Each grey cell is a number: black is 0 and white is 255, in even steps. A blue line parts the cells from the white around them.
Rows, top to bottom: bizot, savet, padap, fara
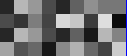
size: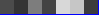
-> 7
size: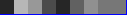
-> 9
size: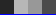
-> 4
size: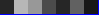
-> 7

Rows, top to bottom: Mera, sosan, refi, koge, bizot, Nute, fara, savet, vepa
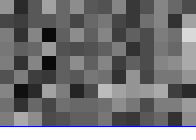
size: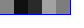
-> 5
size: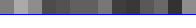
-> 14

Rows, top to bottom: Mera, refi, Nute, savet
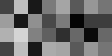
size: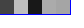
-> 5
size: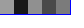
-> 5
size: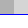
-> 2
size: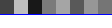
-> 8

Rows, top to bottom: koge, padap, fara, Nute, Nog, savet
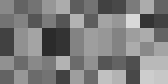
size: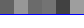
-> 6
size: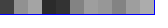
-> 11
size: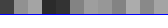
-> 12
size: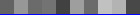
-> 10

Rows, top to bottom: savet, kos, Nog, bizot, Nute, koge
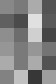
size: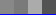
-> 4
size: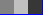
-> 3
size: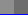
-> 2
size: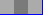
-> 3
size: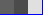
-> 3

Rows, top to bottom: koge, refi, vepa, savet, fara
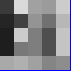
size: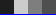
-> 4
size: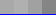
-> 4
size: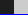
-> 2
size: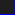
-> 1

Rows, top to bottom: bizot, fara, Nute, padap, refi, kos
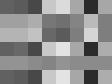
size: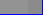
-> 3
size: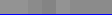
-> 8

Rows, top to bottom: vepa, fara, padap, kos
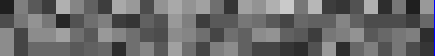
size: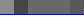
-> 6
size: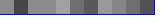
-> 11

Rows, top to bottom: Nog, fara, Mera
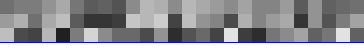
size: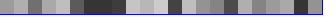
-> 23
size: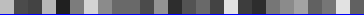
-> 26
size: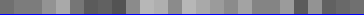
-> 26
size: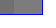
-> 3
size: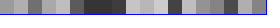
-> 19
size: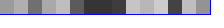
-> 15
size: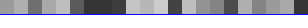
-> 22

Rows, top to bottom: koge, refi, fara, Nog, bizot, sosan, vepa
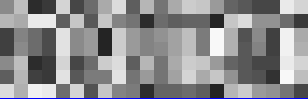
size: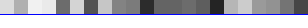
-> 22
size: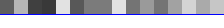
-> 16
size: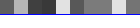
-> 10
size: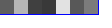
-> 7
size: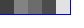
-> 5

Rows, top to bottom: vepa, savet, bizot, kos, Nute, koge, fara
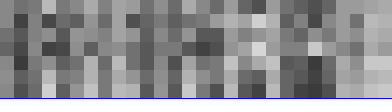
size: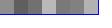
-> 7
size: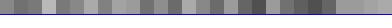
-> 28
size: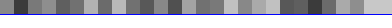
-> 28
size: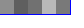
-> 5

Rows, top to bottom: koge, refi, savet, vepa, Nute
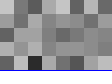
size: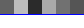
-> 6
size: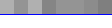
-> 8
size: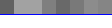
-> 8
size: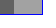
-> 3
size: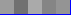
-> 5
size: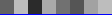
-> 8
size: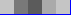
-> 5

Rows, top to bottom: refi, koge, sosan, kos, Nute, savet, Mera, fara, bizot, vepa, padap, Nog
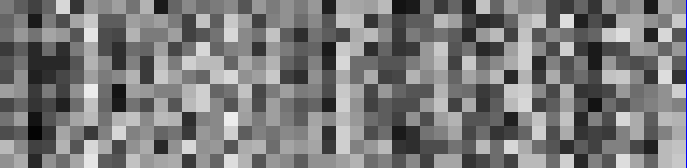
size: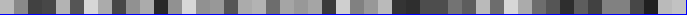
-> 49
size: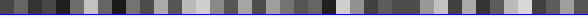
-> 42

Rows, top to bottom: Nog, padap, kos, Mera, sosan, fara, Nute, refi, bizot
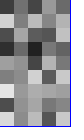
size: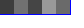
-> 5
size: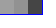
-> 3
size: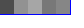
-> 5
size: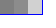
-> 3
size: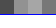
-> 4

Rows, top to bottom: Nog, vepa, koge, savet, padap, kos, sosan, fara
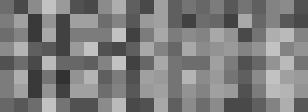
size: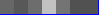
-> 7
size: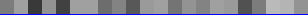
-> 22
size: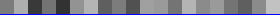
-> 20
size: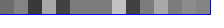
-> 15

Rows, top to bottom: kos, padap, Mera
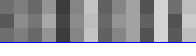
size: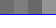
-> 4
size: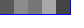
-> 5
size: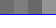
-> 4
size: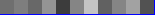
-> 11
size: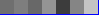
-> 7
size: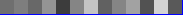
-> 13
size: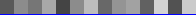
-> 14

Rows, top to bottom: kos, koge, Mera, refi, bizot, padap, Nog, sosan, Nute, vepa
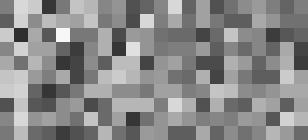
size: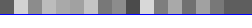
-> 18
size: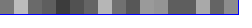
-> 17
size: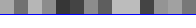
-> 14

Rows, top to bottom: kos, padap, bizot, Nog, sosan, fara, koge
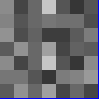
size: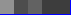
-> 5
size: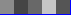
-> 5

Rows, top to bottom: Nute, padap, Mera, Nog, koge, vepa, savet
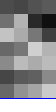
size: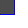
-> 1
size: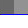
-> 2
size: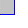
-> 1

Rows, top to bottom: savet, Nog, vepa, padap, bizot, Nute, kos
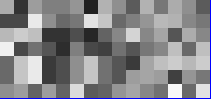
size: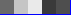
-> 5
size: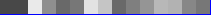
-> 15
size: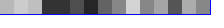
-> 15
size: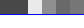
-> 6
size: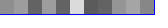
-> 11

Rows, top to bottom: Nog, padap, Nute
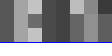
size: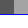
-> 2
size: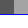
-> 2
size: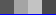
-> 4

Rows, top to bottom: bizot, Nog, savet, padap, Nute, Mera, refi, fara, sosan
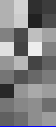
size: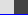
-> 2
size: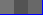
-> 3
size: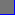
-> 1
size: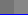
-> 2
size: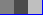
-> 3
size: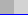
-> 2

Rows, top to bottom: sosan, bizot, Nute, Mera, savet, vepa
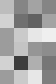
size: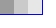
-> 3
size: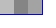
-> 3
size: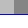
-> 2
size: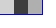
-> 3
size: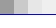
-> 4

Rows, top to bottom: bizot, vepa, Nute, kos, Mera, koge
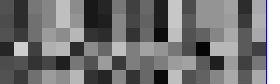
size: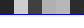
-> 6
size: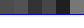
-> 6
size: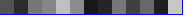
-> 13
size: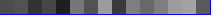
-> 15
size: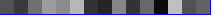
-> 15
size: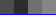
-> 4
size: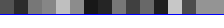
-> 16

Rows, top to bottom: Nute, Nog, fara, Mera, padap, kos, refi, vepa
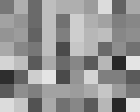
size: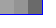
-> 3
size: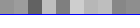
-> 10
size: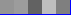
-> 5
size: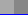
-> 2

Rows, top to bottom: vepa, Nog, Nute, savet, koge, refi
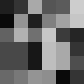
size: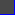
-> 1
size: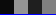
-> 4
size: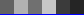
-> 6
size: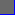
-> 1
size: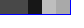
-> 5

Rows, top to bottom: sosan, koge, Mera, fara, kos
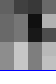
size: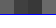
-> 4
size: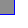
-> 1
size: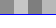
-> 4
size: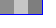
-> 3
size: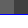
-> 2
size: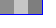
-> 3

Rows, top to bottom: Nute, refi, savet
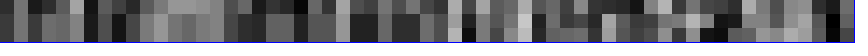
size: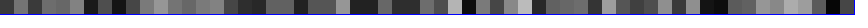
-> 61
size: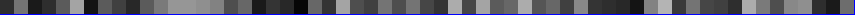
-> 61
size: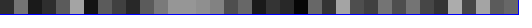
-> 37
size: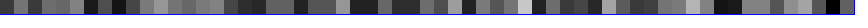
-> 61
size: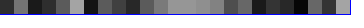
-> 25
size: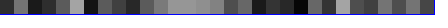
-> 31

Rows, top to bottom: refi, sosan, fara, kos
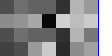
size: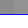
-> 2
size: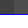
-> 2

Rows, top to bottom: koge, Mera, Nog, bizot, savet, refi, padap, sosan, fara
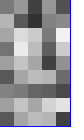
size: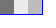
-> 3
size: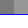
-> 2
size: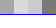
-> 4

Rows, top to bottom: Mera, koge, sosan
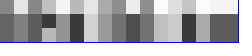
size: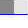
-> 2
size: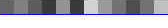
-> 12
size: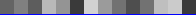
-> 14
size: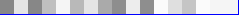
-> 17
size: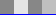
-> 4
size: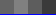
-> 4
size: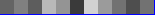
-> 11

